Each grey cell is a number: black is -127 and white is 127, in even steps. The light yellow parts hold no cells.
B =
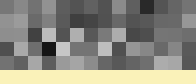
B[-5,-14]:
-8
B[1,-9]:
-64
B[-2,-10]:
70
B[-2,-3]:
-22
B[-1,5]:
37
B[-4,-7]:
-46
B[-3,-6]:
45
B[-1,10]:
-16
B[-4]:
[18, 27, -21, 0, -37, -64, -58, -46, -23, -44, -39, -23, -22, 23]
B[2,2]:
-62
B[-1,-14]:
-13
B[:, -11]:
[18, 0, 60, -106, -34]
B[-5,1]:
8
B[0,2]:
-13
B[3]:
[-48, 41, -17, -106, 70, -11, -11, 62, -47, 22, 7, -22, 6, -38]
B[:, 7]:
[-45, -46, -5, 62, -25]

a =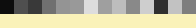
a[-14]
-114
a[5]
25
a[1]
-48
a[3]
-15
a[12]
66

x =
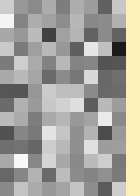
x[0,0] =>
77
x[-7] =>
[-21, 49, 26, 72, 81, 94, -34, 57, 29]
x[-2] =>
[-24, 6, 51, -21, 60, 12, 4, 16, -4]
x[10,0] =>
-16
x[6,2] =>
22
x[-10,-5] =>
56
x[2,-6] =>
-62
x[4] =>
[-4, 78, 43, 2, 56, 4, 6, -44, -42]
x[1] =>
[117, 4, 45, 33, 13, 55, 8, 12, 49]
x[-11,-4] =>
-32
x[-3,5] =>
9
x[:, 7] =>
[-30, 12, 11, 64, -44, -23, -22, 57, 107, -52, 29, 78, 16, -37]
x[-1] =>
[10, 67, 43, 25, 36, 68, 13, -37, 77]
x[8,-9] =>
59
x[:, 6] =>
[29, 8, -29, 102, 6, 89, 11, -34, 35, 51, 96, 59, 4, 13]
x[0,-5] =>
-2
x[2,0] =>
40
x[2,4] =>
33
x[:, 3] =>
[44, 33, -62, 57, 2, -21, 75, 72, 42, 100, 77, 85, -21, 25]
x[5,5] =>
-9
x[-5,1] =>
6
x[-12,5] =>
52

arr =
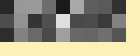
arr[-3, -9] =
-88
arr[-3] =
[-88, 25, 26, -18, -101, 41, -33, -37, -78]
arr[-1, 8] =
-42
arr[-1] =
[-82, 2, -22, -54, 31, -23, -26, -16, -42]
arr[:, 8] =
[-78, 2, -42]
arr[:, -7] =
[26, -75, -22]

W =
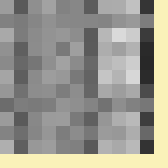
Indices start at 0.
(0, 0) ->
28
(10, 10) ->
-76
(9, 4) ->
-2
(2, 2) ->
11
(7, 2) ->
-5
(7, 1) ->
-2
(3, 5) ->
31
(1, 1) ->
-4
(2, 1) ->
-3
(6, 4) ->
-2
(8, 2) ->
8
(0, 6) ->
-35
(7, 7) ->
-13
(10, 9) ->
57
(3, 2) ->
12
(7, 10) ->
-8
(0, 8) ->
44
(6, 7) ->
40
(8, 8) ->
46
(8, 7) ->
22
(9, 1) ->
-17
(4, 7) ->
53
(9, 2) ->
6
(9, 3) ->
22
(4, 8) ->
62
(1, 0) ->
1
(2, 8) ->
90
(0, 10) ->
-74
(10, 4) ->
3
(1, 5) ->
7
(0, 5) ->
7
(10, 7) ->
50
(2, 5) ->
13
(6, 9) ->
41
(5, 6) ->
-28

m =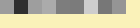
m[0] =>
28
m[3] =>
43
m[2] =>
30

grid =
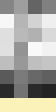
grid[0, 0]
5
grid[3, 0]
96
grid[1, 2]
83
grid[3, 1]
19
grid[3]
[96, 19, 121, 114]
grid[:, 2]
[-27, 83, 49, 121, 63, -23, -85]
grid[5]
[-37, -4, -23, -31]
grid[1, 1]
53
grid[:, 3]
[0, 111, 89, 114, 69, -31, -92]

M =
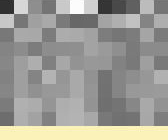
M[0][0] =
-78
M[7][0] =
-4
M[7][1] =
48
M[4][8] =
2
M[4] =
[7, 30, 46, 0, 39, 19, 24, 23, 2, -6, 31, -6]
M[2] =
[-7, 41, 40, -3, 44, 42, 34, -2, -9, -3, 37, -4]
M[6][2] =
17
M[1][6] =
-22
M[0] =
[-78, 87, 14, -11, 73, 124, 80, -74, -54, -31, 60, -10]
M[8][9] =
-12
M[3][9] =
-5
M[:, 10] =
[60, 4, 37, 11, 31, 23, 25, 41, 39]
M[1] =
[71, -9, 32, 41, -5, -24, -22, 36, 47, 65, 4, 46]
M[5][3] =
51
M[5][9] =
14
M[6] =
[6, 31, 17, 24, 25, 41, 21, -14, 5, 24, 25, 27]
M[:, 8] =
[-54, 47, -9, 15, 2, 5, 5, -11, -14]
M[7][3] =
21
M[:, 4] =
[73, -5, 44, 14, 39, 22, 25, 46, 48]
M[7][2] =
44
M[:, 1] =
[87, -9, 41, 12, 30, 31, 31, 48, 46]

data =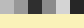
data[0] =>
59
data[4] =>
84
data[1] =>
24

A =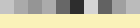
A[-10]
68
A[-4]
84
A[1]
42

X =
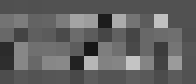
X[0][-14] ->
-47
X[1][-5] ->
-11
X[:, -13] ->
[-46, -2, -59, 7, 7, -40]
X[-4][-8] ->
-35
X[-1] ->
[-50, -40, -44, -41, -40, -54, -35, -43, -43, -33, -38, -51, -36, -45]
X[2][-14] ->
-23
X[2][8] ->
-30
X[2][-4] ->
-23
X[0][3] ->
-46
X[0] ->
[-47, -46, -47, -46, -46, -46, -46, -46, -46, -46, -46, -46, -46, -46]
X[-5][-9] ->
36
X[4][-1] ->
-43
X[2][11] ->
-19
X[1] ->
[-12, -2, -28, -26, -3, 36, 29, -99, 43, -11, -35, 64, -46, -46]
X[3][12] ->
-10
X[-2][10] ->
4
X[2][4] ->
-53
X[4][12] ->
27
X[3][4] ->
-17
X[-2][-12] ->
-23
